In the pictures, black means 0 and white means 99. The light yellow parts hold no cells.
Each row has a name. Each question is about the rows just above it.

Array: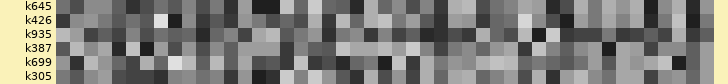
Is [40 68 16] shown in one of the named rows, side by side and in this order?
no
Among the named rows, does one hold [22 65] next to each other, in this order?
no
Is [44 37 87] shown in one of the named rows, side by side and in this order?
no
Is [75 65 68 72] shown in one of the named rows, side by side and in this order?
no

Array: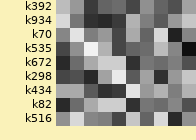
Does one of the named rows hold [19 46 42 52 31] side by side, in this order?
yes
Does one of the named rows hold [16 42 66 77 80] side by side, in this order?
no
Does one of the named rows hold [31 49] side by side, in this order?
no
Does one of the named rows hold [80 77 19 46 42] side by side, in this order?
no
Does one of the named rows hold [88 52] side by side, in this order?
no

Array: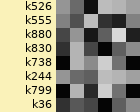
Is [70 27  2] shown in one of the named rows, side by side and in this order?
yes
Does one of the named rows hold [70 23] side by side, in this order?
no
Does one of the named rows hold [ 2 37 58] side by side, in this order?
no
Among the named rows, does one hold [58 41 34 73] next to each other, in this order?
no
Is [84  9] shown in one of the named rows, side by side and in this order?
no
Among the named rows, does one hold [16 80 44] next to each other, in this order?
yes
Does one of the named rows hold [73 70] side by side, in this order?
yes

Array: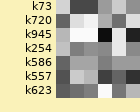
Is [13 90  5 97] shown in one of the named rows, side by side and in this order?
no
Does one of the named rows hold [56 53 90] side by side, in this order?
yes
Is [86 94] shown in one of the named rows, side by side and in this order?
yes
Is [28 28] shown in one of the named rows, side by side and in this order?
yes
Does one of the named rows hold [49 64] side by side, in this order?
no
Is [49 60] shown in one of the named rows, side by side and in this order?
yes

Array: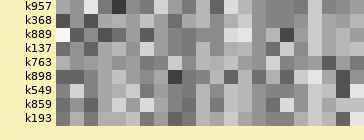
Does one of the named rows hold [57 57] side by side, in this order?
no
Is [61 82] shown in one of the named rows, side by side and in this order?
no
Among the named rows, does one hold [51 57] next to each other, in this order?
yes
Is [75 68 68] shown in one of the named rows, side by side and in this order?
no
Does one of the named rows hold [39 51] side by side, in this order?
yes
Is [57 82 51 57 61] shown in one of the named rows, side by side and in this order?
yes
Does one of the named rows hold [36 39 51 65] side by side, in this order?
no

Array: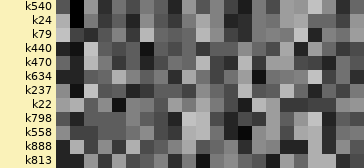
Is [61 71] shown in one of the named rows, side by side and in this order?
no
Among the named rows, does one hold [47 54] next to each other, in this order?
yes
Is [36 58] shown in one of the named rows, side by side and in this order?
yes
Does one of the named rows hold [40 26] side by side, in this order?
yes

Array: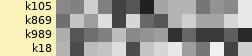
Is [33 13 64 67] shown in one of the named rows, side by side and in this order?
no
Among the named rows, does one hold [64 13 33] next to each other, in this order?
no
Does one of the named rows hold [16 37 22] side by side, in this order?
no
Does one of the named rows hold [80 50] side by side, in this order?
yes
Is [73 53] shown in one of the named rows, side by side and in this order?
yes
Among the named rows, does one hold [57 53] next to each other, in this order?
yes
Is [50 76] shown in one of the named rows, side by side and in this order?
no

